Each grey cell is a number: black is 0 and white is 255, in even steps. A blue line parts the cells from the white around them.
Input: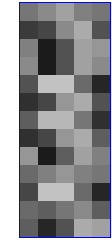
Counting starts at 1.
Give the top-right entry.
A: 118
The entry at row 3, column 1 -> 128
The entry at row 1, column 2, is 138
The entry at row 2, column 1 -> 59
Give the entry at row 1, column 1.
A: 118
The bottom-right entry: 161
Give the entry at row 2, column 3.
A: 138
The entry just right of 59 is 70
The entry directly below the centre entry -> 150
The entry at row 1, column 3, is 161
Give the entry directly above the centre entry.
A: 150
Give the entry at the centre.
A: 183
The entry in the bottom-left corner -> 94
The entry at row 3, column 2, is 27
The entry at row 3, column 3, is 82

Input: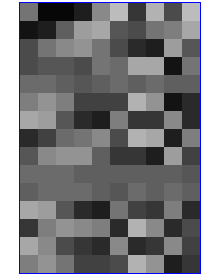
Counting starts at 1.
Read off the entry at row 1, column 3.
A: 7
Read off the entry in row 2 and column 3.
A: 95
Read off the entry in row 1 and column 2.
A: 7
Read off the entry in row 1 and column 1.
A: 116
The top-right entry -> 188
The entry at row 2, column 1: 19
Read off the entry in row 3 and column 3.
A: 137
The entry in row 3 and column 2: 116
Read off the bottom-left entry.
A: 126
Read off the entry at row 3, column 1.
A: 75
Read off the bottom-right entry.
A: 54

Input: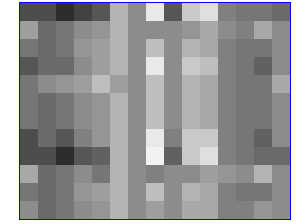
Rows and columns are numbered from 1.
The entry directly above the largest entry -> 233
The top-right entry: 106
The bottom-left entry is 140
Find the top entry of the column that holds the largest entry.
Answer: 233
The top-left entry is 77
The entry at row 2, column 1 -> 158
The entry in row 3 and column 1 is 118
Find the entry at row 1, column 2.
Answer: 77
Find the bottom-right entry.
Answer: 140
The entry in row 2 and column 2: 106
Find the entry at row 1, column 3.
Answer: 45
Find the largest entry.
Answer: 242
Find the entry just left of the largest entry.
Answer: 140
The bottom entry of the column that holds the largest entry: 158

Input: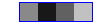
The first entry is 137
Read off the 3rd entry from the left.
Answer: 97

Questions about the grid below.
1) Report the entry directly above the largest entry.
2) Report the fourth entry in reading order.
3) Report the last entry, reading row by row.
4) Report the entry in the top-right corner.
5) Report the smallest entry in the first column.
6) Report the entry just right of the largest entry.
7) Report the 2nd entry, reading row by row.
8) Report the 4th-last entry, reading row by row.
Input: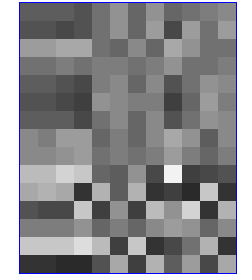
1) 156
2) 82
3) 168
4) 137
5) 51
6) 63
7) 93
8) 93
